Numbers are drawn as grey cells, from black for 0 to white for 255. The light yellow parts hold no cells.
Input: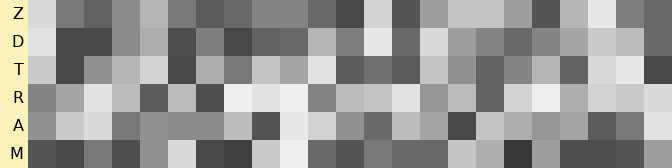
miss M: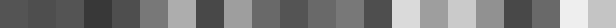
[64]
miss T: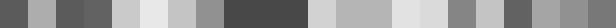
[112]

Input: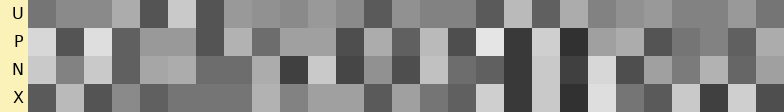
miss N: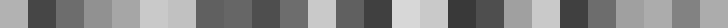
[123]
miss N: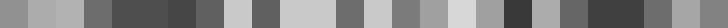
[193]
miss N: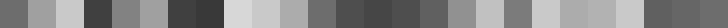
[166]
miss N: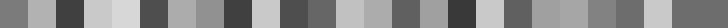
[70]
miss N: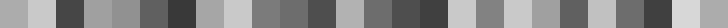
[102]

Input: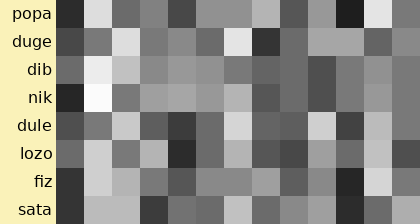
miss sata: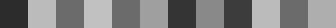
[114]
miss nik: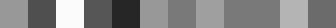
[166]
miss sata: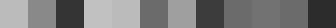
[174]
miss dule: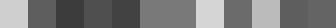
[201]
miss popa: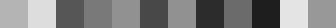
[129]

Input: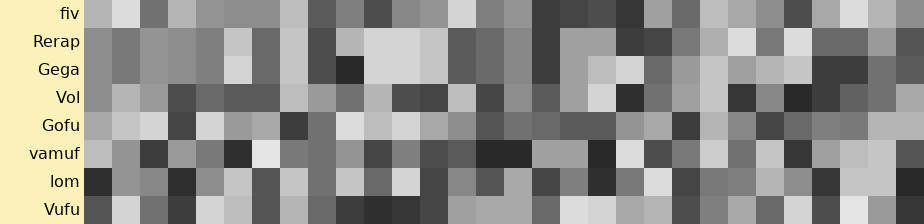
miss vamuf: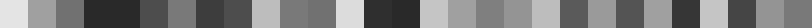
[204]
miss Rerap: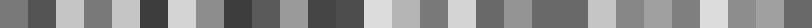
[175]
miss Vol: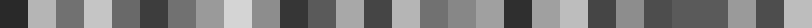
[97]

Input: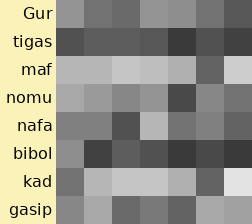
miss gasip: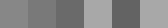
[161]
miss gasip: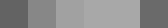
[121]
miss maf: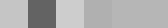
[190]

